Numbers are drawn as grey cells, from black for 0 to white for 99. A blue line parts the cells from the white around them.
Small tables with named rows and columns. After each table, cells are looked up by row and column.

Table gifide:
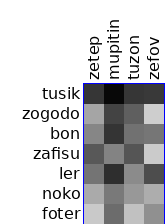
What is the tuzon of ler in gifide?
54
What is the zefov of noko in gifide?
67
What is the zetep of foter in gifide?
78
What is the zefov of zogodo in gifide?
80
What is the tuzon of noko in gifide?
59
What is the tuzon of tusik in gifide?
21
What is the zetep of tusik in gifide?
21
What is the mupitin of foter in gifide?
42
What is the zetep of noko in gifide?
66
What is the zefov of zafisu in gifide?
79
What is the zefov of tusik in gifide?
22
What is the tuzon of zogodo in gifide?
37
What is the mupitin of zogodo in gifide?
26
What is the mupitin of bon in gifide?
20
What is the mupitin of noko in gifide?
47
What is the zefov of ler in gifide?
30
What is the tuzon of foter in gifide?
75
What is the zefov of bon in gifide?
46
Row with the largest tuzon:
foter

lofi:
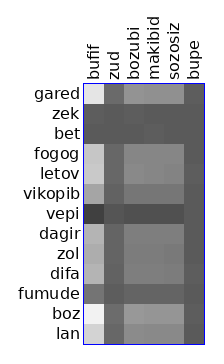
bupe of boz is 36
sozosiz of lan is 53
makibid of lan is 53
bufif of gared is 89
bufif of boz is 94
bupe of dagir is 35
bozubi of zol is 48
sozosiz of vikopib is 46
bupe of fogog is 35
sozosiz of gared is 56
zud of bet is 35
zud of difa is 38
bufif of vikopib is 64
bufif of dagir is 70
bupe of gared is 36
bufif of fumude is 45
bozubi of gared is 57
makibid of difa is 49

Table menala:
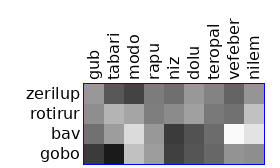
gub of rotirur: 55
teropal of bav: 42
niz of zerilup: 43
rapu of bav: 59
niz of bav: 23
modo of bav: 85
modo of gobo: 75
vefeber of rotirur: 44
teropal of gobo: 40
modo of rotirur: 64
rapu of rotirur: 49
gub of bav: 44

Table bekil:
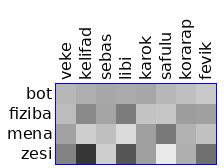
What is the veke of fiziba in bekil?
73
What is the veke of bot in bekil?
71
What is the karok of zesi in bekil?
62
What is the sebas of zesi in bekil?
80
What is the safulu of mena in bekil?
47
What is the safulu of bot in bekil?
71
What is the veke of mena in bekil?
63
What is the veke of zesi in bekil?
51
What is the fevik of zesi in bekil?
43
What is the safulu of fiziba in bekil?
77
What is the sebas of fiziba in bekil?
64
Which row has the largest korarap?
bot

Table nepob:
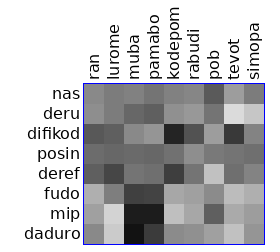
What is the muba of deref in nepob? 45
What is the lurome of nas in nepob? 48
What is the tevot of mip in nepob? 66
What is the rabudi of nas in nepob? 52
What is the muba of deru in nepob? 40
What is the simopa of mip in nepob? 61
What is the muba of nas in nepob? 50
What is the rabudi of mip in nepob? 65
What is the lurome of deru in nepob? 48
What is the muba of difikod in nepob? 53
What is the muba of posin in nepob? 41
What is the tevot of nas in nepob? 61
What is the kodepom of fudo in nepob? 65
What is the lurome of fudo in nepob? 49
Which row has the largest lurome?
mip

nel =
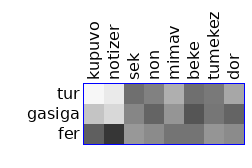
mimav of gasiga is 58
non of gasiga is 39
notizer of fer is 21
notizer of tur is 91
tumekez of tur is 47
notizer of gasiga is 84
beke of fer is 45
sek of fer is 59
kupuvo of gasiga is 76
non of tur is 50
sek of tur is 43
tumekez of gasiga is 46
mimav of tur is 68
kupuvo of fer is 37
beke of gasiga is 33
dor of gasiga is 39
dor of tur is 65

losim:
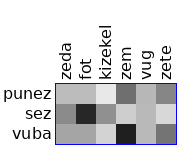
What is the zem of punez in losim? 43
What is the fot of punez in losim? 73
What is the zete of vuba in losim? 45
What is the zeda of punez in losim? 73
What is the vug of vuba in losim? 72
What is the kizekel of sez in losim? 56
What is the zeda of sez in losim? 54
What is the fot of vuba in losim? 64
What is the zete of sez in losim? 84
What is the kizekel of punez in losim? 90
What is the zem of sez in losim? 80
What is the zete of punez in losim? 52
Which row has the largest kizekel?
punez

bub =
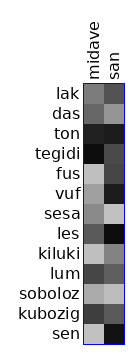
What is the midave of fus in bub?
74
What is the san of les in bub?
5
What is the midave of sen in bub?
75
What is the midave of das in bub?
40
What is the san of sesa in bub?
75
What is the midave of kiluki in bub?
74
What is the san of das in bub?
58
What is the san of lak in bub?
32
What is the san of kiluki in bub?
51
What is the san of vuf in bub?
11
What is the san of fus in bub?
27
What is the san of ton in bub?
11
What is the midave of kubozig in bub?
24
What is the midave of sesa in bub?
53
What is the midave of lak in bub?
48
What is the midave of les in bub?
35

